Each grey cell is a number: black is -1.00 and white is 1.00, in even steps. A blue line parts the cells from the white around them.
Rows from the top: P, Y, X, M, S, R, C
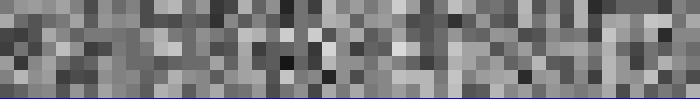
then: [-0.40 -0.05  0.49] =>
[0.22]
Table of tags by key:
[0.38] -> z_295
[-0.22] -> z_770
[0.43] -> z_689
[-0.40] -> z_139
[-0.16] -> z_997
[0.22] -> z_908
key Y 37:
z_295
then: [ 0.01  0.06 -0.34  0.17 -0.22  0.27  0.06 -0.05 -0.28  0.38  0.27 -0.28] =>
[0.06]
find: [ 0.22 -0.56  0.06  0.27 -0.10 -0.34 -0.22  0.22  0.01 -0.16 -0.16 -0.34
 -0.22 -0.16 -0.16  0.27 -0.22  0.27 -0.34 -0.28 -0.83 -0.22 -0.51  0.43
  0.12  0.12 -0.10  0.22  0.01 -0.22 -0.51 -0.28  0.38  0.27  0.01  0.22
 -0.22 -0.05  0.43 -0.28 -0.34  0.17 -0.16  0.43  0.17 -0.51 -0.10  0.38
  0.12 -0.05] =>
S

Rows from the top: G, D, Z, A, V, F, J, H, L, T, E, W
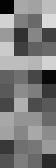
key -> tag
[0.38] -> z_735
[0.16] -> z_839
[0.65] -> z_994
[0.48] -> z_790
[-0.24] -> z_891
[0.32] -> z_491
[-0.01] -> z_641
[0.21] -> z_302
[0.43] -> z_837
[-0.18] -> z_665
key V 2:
z_837
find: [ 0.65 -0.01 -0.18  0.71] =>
D
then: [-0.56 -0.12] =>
[-0.07]
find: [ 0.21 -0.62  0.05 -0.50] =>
Z

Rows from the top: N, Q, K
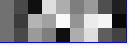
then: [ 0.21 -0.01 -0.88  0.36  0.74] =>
[-0.26]
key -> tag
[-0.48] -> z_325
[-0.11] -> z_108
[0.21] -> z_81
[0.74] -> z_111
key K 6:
z_111
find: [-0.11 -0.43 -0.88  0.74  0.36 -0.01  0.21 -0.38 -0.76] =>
N
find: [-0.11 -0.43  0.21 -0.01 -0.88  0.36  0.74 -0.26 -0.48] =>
K
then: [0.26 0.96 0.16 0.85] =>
[0.91]

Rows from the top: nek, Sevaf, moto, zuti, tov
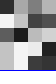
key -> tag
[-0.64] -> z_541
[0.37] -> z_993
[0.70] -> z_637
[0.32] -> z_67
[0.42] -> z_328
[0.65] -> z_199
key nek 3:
z_328
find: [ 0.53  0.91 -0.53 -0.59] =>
tov
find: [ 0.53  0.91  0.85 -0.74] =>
zuti
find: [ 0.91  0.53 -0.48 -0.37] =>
Sevaf

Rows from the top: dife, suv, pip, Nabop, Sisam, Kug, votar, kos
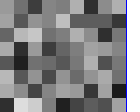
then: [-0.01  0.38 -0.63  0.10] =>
[0.38]
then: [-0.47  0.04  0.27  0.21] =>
[-0.57]

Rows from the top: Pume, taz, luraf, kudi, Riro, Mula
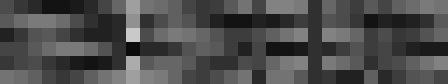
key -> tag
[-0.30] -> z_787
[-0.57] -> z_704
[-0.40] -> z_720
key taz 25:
z_704
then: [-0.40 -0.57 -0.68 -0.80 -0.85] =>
[-0.80]
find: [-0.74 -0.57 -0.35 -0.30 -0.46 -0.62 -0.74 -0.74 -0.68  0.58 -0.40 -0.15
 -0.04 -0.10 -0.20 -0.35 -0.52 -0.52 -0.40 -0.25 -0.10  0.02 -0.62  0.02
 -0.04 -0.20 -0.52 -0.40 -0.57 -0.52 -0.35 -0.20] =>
luraf
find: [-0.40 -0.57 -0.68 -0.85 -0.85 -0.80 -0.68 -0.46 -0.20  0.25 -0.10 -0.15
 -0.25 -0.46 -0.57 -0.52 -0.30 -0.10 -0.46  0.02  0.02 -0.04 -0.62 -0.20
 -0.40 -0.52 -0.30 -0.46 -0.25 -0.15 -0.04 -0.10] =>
Pume

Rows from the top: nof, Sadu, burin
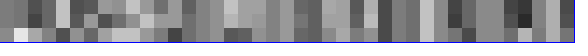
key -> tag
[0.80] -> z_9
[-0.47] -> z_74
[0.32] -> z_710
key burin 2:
z_710
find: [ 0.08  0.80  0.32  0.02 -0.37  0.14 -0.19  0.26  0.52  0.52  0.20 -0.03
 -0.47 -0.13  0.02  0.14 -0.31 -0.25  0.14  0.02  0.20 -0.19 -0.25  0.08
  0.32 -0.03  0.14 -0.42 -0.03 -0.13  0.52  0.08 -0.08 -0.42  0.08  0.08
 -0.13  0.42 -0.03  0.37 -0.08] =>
burin
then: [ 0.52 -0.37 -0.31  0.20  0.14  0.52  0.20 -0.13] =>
[0.20]

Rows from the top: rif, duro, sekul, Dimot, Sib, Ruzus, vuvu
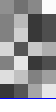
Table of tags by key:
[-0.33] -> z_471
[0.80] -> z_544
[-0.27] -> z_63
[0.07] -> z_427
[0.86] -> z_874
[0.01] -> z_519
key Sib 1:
z_544
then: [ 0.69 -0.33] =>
[0.57]
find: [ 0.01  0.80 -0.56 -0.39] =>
Sib

